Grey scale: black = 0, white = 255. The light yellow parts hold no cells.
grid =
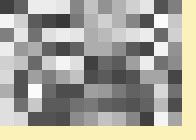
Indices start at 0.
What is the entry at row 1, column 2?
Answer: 91
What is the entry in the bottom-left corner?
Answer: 223
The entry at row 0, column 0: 64
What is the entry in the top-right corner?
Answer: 127
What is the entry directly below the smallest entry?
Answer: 236
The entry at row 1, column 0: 244
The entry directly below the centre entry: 77
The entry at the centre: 64
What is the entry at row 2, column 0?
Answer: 127
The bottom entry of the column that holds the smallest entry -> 77
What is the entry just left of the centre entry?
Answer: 223
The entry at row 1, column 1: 208
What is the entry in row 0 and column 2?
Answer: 236
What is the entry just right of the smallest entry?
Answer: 121
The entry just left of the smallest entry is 70
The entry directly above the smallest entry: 229
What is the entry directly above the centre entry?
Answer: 173
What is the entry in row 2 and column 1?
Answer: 229
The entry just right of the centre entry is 105
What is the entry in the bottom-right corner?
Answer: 165
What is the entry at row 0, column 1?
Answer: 98

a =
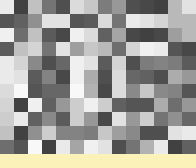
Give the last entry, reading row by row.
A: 97
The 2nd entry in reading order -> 65
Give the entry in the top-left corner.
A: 234
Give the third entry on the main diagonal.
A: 193
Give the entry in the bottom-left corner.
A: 110
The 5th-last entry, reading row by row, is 116
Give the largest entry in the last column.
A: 234
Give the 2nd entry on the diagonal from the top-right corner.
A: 185
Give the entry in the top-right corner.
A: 226
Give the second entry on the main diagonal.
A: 97
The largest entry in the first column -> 240
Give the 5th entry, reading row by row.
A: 79
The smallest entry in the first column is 85
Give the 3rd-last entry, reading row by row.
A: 234

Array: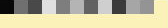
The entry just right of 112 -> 73
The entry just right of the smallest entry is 112

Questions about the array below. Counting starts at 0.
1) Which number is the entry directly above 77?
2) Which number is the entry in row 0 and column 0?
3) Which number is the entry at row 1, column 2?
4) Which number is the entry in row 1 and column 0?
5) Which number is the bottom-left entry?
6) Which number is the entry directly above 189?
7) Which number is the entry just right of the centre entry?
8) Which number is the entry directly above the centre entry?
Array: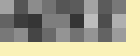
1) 91
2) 163
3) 53
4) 99
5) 120
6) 163
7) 53
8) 85

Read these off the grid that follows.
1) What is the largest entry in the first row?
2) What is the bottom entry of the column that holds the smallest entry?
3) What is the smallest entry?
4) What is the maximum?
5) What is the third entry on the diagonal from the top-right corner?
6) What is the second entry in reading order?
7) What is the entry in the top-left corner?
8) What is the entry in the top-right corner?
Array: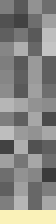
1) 146
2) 167
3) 58
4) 196
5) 118
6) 89
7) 126
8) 110

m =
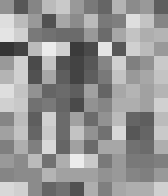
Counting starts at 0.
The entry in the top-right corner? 94
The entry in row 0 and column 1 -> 87
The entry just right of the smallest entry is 67
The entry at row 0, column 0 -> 146
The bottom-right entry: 208
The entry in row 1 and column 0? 222
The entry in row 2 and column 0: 228
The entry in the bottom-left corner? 216
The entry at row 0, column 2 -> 133
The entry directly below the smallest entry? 153
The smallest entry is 53
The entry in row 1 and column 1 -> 187

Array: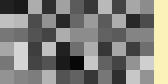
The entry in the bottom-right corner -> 147
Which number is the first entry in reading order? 33
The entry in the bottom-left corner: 147
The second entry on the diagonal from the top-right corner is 40
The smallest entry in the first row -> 26
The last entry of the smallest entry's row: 207
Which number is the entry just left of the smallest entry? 26
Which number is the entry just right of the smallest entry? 199
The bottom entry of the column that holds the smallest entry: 98
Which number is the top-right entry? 140
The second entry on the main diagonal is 185
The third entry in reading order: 173
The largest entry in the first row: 185
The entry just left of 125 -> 132

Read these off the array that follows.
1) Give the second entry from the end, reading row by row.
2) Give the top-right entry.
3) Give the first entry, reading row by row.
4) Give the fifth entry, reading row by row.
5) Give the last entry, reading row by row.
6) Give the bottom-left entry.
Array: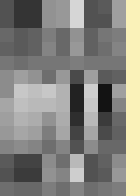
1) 118
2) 159
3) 82
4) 152
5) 125
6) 110

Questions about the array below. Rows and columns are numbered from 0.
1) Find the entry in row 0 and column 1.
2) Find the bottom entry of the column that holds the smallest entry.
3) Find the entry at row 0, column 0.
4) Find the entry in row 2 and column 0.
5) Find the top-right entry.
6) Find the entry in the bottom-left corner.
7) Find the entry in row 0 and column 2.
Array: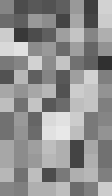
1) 76
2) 204
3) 133
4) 204
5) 210
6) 133
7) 88

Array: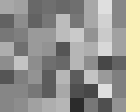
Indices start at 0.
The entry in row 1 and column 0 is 98
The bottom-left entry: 134
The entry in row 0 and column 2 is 104
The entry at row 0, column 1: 161
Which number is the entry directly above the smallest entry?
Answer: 79
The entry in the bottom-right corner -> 147
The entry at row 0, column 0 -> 168
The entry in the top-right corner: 134
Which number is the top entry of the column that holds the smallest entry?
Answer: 111
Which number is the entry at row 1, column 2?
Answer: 98
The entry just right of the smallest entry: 119
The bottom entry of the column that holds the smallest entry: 43
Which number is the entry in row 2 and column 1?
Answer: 127
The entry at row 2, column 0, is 119

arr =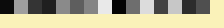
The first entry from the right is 79
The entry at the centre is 233
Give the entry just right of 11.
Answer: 158
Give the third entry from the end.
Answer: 199
